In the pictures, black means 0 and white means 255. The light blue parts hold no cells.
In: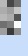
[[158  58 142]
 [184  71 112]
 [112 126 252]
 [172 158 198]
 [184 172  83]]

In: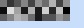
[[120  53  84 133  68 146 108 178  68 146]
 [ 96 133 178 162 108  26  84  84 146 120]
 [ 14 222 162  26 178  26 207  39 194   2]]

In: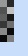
[[138  11]
 [ 96  25]
 [152  40]
 [ 55 110]
 [ 11 125]
 [ 82 193]]

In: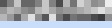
[[ 87 129 198 102 102 129 198 129  75 182 116 210 182 141 153 237]
 [182 153 102 168 223 141  87 223 116  75 116 102 102  75  60 141]
 [153 182 168 141 129 182 198 168 141 153 153 168 182 198 223 198]]

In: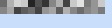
[[134 165  67  93 108  67 149 165  93 177 134 108 134 149 122]
 [108 177 213 201  36  81  52 134 177  67 201 226 122 149 201]]

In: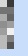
[[215  57]
 [186  85]
 [172 100]
 [115 115]
 [186 128]
 [143 158]
 [158 240]]
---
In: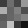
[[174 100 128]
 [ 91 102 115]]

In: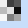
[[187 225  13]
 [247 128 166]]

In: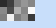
[[137  76 176]
 [127 240 126]]

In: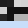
[[208  17  16]
 [ 38  18 179]]

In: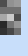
[[112 112 112]
 [167 202  77]]

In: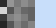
[[212  85 132]
 [ 58 129 143]]

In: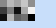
[[ 61 125  15]
 [ 16 183  96]]

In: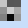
[[146 205 168]
 [129  10 153]]
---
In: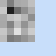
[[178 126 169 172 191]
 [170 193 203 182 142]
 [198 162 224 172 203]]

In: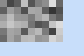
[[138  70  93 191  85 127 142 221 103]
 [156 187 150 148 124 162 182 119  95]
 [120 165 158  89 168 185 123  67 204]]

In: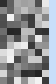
[[ 45  96 170 160 166  79 232]
 [ 81 242 135  85  60 195 134]
 [110  38  40 190 187  54  49]
 [ 92 189 226 237  57 150 146]
 [194 242  72 118 202 200  82]
 [214 110 125  46  50  36 208]]

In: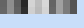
[[100 142  94  39 212 189 216 100 160 122  83]]

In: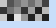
[[198  83 117 147 111 153  66]
 [203  24 228 151  35 184  33]]

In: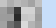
[[196 174 187 177 163 192]
 [156 155  40 199 203 155]]

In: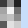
[[ 59 146  31]
 [180 192 141]]
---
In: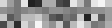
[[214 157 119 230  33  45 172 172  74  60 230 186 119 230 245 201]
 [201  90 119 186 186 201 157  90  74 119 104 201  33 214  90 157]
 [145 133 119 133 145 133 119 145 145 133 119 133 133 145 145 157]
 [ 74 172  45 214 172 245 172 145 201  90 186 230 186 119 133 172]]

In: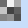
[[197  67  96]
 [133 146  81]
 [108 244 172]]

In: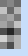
[[210 148 179]
 [194 106 179]
 [164 134 194]
 [148 164 120]
 [134  78 179]
 [120 134 106]
 [ 78  38 106]]

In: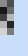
[[210 122]
 [182  38]
 [137  78]
 [ 64 182]
 [ 23 106]]

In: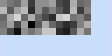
[[185  89 158 185  44 143  89 129  89  60 185  60 129]
 [143 117 104 158  60 143 143 158  73  60 173 104 117]
 [129  73  17 143 117 143 198 198  44  29  89 173 117]
 [117 158  73 158   4  89 173 104  73  44  60 129 173]
 [104 173 212 104 173 104  73  44 198 212 117 129  89]]

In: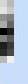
[[227 200]
 [213 184]
 [184 240]
 [170 102]
 [143 128]
 [128  89]
 [ 42  73]
 [ 30  57]
 [  1  30]]

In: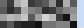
[[159 185 173 197  90 159 211 185  59  19 159]
 [104  59 173 197  59  75  90 144  46 173  90]
 [ 90  46  75 173 130 116  46  59 104 130 144]
 [ 59  90  46  34  34  19 116 116 130 130  19]]

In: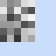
[[231 122 231 122  80]
 [181 138 153 219 231]
 [168  68 109 219 244]
 [153 153 168  80 109]
 [ 93 138  93 193 207]
 [ 68 181  53 193 168]]

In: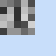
[[192 163  63  76 208]
 [176 192  48 208  89]
 [134 118  89 176  76]
 [ 63 148 148 105 134]
 [ 48 176  48 192 148]]
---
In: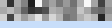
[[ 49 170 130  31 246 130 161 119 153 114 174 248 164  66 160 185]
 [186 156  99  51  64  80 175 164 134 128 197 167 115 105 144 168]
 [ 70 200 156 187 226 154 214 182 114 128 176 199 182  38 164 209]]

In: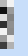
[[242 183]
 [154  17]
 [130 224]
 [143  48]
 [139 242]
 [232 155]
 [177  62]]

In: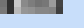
[[ 48 200 138 125 114 119 155  68 114]
 [ 49 185 149 145 134 134 131  63 120]]

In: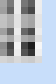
[[121 235 119  94 237 166]
 [102 235 101  71 236 159]
 [177 226 175 165 228 194]
 [176 226 174 164 228 193]
 [105 235 104  75 236 160]
 [167 223 168 155 223 193]
 [ 70 243  67  29 246 140]
 [ 85 237  84  50 239 150]
 [205 217 206 202 217 212]]

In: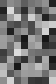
[[140 128  94 116 126 145  33  98]
 [217 107  45 134  63 111 158  34]
 [160 210  91 207 152  35  83  70]
 [ 87  74 107  74 172 189 204 144]
 [ 32 126 149  74 115 209  39 131]
 [140  97  23 168 141  22  78 158]
 [110 178  34 153 169  42  55 156]
 [100 220 178 118 110 104 109  61]
 [164  89  49 126  65 171  24  77]
 [137  24 167 157 191 163  44 178]
 [ 89 126 157 154 156 110 165 193]
 [210  91 133  57  51  58 205 142]]

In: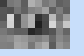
[[119 127  93 176 158 120 134  96 104  62]
 [ 82 116  97 130 138 161  96 124  96  87]
 [214  70 147 179  50  75 186 113 155  85]
 [210  72 145 178  31  71 214 135 198 105]
 [105  95  96  39  53  73  85 128 101 120]
 [138 158 151 135 128 141 103 136 122 132]
 [126 165 160 119 154 172  92 148 133 128]]

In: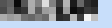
[[ 97   9  85 173 129 221 130  57 180  26 103  45  30  84]
 [106  39  53 171  92 157 167  31 158  11  29  57  47  74]
 [155 164 113 103 123 107 190  43  51 184  60 245 191 172]]
